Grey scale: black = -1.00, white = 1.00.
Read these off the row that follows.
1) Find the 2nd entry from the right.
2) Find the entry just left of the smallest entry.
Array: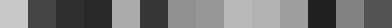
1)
0.03
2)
0.24
